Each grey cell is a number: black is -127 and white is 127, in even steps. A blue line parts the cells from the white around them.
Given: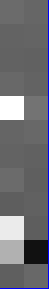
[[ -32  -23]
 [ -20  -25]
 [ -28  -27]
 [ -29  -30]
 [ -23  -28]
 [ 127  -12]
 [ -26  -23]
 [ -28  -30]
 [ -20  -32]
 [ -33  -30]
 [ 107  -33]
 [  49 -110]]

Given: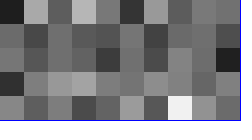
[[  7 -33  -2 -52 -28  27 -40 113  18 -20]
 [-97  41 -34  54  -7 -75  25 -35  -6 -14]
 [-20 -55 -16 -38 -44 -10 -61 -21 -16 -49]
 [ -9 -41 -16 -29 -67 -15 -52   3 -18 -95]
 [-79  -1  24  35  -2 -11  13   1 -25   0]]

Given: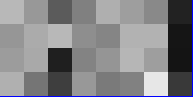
[[  48  -10  -65   24   -5    1  103  -70]
 [  56   24  -36    0   47   30    9  -93]
 [  22   43   56   14    5   50   50 -106]
 [  28   41  -96    3   21   54   30 -107]]

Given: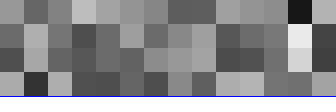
[[  43  -76   46  -47  -49  -26  -49    9  -32   45   52  -11  -15   35]
 [  24  -25    2   61   35   20    6  -34  -33   32   20   13 -104   51]
 [ -20   47  -10  -49  -20   30  -20    8   31  -40  -19   -7  106  -59]
 [ -48   39  -27  -40  -20  -29   12   24   35  -51  -46  -15   84  -63]]

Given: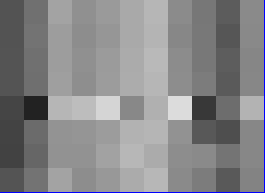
[[-43 -12  35  13  24  43  55  10  -3 -38   3]
 [-44 -15  35  16  26  41  54  11  -8 -35  10]
 [-44 -12  29  13  22  41  52   7  -7 -41   9]
 [-43 -15  29  16  27  43  57  12  -7 -34   6]
 [-43 -16  31  14  28  44  54  13  -3 -37   7]
 [-58 -93  54  61  85   8  48  92 -71 -18  51]
 [-60 -20  19  21  28  50  53  18 -39 -49   7]
 [-61 -25  18  18  34  55  43  13  10 -11   7]]

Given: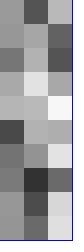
[[ 21 -21  95]
 [ 26 -43  57]
 [ 23  38 -29]
 [ -9  50 -43]
 [ 41  98  40]
 [ 53  57 119]
 [-54  50  46]
 [-12  19  99]
 [ -5 -77 -21]
 [ 23 -51  87]]

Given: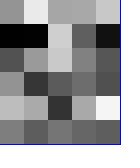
[[  -1  -34  -10  -25  -33]
 [  20  106   38   40   72]
 [-126 -125   79  -32 -110]
 [ -45   26   73    1  -41]
 [  19  -73  -36  -18  -47]
 [  61   42  -76   41  117]]
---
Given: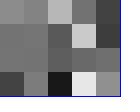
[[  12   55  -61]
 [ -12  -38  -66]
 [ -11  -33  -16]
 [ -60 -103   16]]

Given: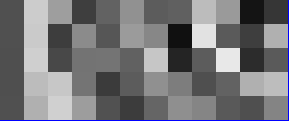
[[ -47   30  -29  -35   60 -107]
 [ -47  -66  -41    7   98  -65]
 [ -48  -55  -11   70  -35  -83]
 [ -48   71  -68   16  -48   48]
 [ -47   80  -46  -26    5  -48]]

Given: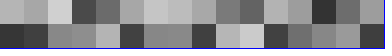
[[ 53  80 -20  69  40 -28  29 -18]
 [-73   8  52   7 -63  75 -16  26]]

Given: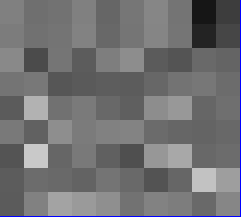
[[   0  -13  -25    6 -105]
 [  -3  -11  -23    5  -92]
 [   9  -10   -1  -36  -22]
 [ -11  -41  -34  -24   -8]
 [ -36  -14  -23   13  -25]
 [  -6   14    1  -20  -27]
 [ -43  -25  -31   23  -23]
 [ -35  -22  -11  -44   66]
 [ -36   35   15    2  -22]]

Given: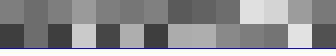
[[ -1  -1  -1   0 -28  96  28]
 [-65 -66 -57 -65  46  -3  98]]

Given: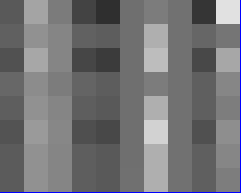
[[-38  -4 -80  -3 -74]
 [-31   5 -34  47 -25]
 [-46   5 -68  61 -55]
 [-24  -3 -34  -3 -32]
 [-33   5 -38  47 -32]
 [-44   7 -55  82 -47]
 [-36   5 -38  47 -32]
 [-36   5 -38  47 -32]]

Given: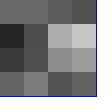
[[-22 -36]
 [-91  45]
 [-70  13]
 [-26 -43]]

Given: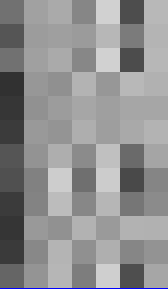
[[-14  42  81  56]
 [-42  31  55  52]
 [-14  42  81  55]
 [-78  16  23  49]
 [-73  28  31  38]
 [-68  20  30  51]
 [-42  46  64  37]
 [-47  77  76   5]
 [-68  60  54  11]
 [-74  17  26  49]
 [-69  52  47  19]
 [-26  54  79  38]]

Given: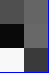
[[ -48]
 [-118]
 [ 120]]
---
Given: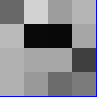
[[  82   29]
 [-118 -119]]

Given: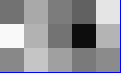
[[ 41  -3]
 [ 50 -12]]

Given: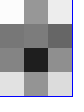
[[ 23 109]
 [ -3 -25]]

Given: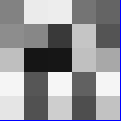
[[107 109]
 [  7 -70]]

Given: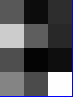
[[-115  -82]
 [ -33  -87]]

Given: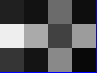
[[-109  -20]
 [  42  -62]]

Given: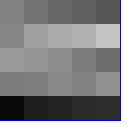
[[-11 -25]
 [ 31  43]]

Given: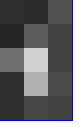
[[-84 -45]
 [-35 -61]]

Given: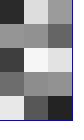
[[ 93  27]
 [ 17 -26]]
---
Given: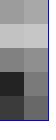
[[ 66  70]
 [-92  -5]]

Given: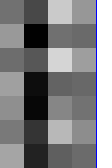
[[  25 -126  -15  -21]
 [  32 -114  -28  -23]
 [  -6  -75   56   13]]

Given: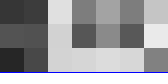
[[-44 -46  82 -41  10 -39 106]]

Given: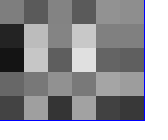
[[-92  60   4  72   0   0]
 [-24  -7  17  -6  37  29]]

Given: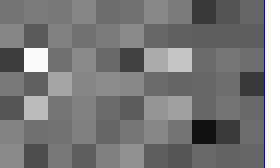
[[   5  -38    2  -14   -4   10  -24  -31  -34  -34  -34]
 [  -6  -30   37    5   13    8  -19  -26  -24  -17  -70]
 [   3  -16  -13    0  -25   -8    7  -11 -111  -69  -18]]

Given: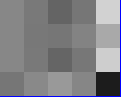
[[  7  -7  -9   3  41]
 [ -9   9  25   6 -99]]

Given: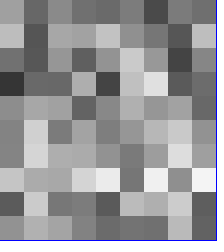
[[ 61 -42  39  34  66  16  -9 -41  62]
 [-74 -22 -23  46 -59  64  96 -37 -19]
 [  3  80  -4  35  -1  22  55  73  18]
 [ 69  43  40  84 107  -9 112  15 116]
 [ 18  49  36   2 -20 -12 -15  58 -29]]
